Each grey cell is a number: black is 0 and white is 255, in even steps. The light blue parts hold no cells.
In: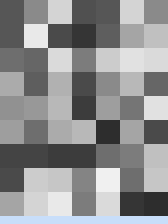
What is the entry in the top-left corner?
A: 86
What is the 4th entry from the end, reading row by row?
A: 124
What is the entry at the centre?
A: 60
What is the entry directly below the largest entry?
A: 218
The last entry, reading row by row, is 45
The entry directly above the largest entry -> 110
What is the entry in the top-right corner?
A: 138
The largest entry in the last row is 233
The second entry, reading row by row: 138
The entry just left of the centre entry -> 184
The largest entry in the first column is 171
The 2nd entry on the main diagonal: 233
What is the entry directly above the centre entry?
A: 74
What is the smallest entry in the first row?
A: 80
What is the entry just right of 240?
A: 110
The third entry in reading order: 212
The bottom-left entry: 165
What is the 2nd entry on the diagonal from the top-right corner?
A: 165
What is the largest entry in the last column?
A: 225

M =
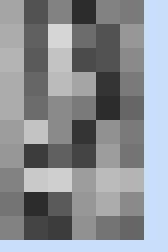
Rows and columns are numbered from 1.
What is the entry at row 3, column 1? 180
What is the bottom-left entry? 130
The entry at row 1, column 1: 165
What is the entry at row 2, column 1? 172
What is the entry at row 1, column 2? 82
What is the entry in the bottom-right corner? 102
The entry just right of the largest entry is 108
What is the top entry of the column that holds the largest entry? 130

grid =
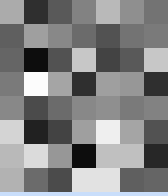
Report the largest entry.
252
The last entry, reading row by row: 101
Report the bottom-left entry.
178
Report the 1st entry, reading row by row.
171
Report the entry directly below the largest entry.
75
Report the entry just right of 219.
151
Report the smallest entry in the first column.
95
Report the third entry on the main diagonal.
82
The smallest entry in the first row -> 47
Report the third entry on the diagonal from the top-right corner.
67
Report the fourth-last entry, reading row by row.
226
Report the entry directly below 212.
185
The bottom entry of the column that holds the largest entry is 107
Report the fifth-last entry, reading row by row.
75
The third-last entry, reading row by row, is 226

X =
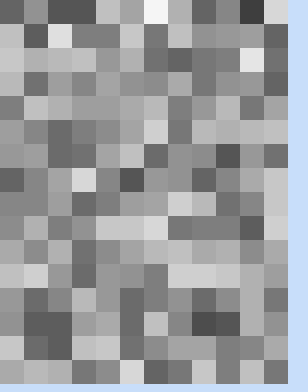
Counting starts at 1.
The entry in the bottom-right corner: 119
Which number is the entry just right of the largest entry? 177
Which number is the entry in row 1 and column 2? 146
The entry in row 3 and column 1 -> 199
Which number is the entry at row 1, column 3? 85
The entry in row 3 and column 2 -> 177
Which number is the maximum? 245
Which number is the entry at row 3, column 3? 185
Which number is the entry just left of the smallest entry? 134
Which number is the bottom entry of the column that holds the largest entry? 100
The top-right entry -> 215
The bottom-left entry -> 170
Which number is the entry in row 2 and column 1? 192
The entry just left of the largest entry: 164
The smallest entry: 62
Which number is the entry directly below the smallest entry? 158
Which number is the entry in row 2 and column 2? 93
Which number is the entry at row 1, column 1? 100
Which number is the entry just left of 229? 126
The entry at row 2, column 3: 223
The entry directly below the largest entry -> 119
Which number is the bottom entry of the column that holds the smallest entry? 192

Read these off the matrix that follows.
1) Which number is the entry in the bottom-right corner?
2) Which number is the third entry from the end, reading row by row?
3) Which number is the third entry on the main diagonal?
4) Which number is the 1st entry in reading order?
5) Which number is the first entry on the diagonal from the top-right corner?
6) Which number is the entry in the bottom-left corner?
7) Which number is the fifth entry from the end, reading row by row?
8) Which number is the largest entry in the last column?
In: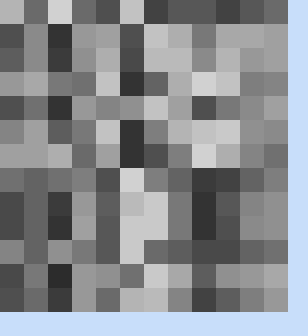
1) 152
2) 93
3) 59
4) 180
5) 106
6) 79
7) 132
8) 168

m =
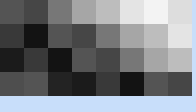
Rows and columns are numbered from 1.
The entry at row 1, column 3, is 119
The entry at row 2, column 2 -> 19
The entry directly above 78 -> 27
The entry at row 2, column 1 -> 57
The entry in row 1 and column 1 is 84
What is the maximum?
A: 243
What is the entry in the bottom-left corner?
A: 78
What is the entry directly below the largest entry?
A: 189
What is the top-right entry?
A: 221
